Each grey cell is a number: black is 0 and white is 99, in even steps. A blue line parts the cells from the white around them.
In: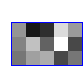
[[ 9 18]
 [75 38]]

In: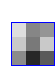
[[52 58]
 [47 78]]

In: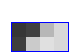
[[25 71]
 [79 87]]

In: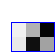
[[69  2]
 [ 6 63]]

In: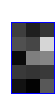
[[12 21]
 [27 83]]

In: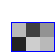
[[25 57]
 [80 72]]

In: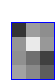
[[61 55]
 [91 59]]

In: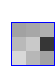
[[65 68]
 [78 21]]
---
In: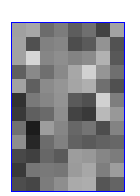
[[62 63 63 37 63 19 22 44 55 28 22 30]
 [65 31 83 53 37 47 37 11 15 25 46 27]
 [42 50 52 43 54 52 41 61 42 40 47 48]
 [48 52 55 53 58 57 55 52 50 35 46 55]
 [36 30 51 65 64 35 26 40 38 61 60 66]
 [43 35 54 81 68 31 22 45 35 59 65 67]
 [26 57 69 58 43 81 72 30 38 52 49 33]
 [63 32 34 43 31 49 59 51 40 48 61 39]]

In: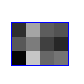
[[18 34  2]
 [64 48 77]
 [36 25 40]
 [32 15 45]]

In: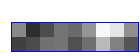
[[53 25]
 [18 29]
 [30 44]
 [45 45]
 [41 31]
 [58 43]
 [96 72]
 [89 50]
 [56 33]]

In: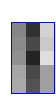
[[52 54 56 64 66]
 [19 28 14 28 32]
 [82 78 86 62 62]]

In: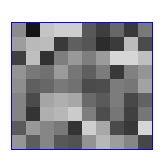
[[54 61 25 57 55 51 51 35 58]
 [ 8 72 74 47 37 29 20 59 36]
 [76 73 19 44 40 64 68 52 52]
 [80 22 49 60 47 68 71 47 34]
 [80 37 59 46 44 65 79 20 32]
 [34 33 49 37 29 41 49 80 57]
 [24 17 60 48 30 35 30 65 71]
 [40 23 83 22 48 48 46 29 61]
 [22 73 83 50 46 28 25 22 52]
 [47 29 74 58 63 38 46 83 27]]

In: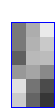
[[47 47 37 59 87 79]
 [67 69 72 64 45 39]
 [91 78 73 53 29 21]]

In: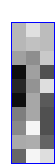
[[71 71 62  6 15  6 49 53 66 40]
 [87 75 55 62 57 65 65 95 67 95]
 [73 73 78 31 86 35 31 31 39 86]]

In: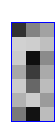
[[19 81 79 65 79 69 47]
 [51 80  6 23 40 79  7]
 [63 74 54 66 73 60 73]]
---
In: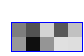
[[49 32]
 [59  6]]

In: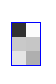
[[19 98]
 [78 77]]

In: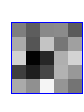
[[49 36]
 [66 33]]

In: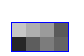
[[77 68]
 [15 36]]

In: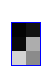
[[ 1  7]
 [ 4 67]]

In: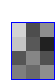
[[82 30]
 [76 34]]
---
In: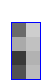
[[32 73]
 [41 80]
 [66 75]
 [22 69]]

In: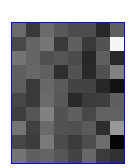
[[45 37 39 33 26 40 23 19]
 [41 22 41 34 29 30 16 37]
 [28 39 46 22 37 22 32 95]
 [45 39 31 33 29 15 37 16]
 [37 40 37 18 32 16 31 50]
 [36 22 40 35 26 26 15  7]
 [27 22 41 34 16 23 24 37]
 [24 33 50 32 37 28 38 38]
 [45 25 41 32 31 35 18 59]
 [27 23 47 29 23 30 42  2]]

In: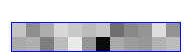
[[66 68 49 73 91 58  4 66 61 59 69 73]
 [76 55 67 84 78 73 77 43 53 58 86 57]]

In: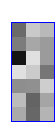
[[66 40 70]
 [41 78 72]
 [48 65 60]
 [ 8 87 60]
 [87 79 46]
 [55 56 80]
 [73 39 64]]

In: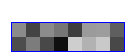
[[30 48 28  6 80 69 78 28]
 [54 26 54 46 24 60 61 37]]

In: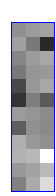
[[50 66 85]
 [56 60 63]
 [62 47 16]
 [52 60 65]
 [47 58 59]
 [28 59 65]
 [20 49 35]
 [60 58 54]
 [36 56 53]
 [68 59 56]
 [69 71 99]
 [59 63 72]]

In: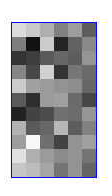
[[77 73 64 45 57 39]
 [85 78 68 50 61 36]
 [49  7 79 14 38 53]
 [20 24 35 40 36 58]
 [52 28 81 20 46 41]
 [79 62 60 57 55 40]
 [35 18 60 62 41 27]
 [13 26 30 44 42 58]
 [69 35 40 71 36 50]
 [61 96 43 26 57 62]
 [87 68 60 54 57 45]]

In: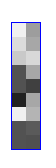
[[32 31]
 [93 61]
 [85 65]
 [78 84]
 [32 65]
 [32 25]
 [13 65]
 [93 70]
 [32 35]]
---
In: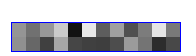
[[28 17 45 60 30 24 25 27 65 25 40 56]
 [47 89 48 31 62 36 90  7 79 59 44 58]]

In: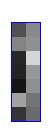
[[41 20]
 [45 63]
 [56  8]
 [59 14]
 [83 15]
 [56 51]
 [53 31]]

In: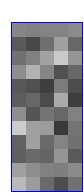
[[44 30 41 60 72]
 [54 49 50 55 62]
 [35 58 39 41 37]
 [44 51 41 62 38]
 [45 22 60 62 79]
 [50 40 45 33 55]
 [24 66 29 40 36]
 [30 48 24 31 34]
 [40 31 52 69 55]
 [58 78 63 50 44]
 [40 62 43 28 35]
 [54 51 51 50 52]]

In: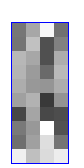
[[92 85 74 93]
 [45 86 62 43]
 [32 99 59 47]
 [30 28 64 27]
 [57 22 69 62]
 [67 58 59 67]
 [72 41 60 70]
 [67 31 65 71]
 [50 31 75 45]
 [44 96 65 46]]

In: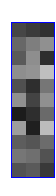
[[22 35 32]
 [32 43 46]
 [42 33 36]
 [73 12 61]
 [41 18 11]
 [56 26 56]
 [46 18 31]
 [74 57 55]
 [18 55 35]
 [56 49 40]
 [19 23 27]]

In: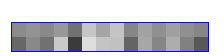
[[34 50 67 52 65 39 75 76 86 23 78 44 53 40]
 [52 56 62 56 63 52 76 64 77 44 59 53 57 54]]
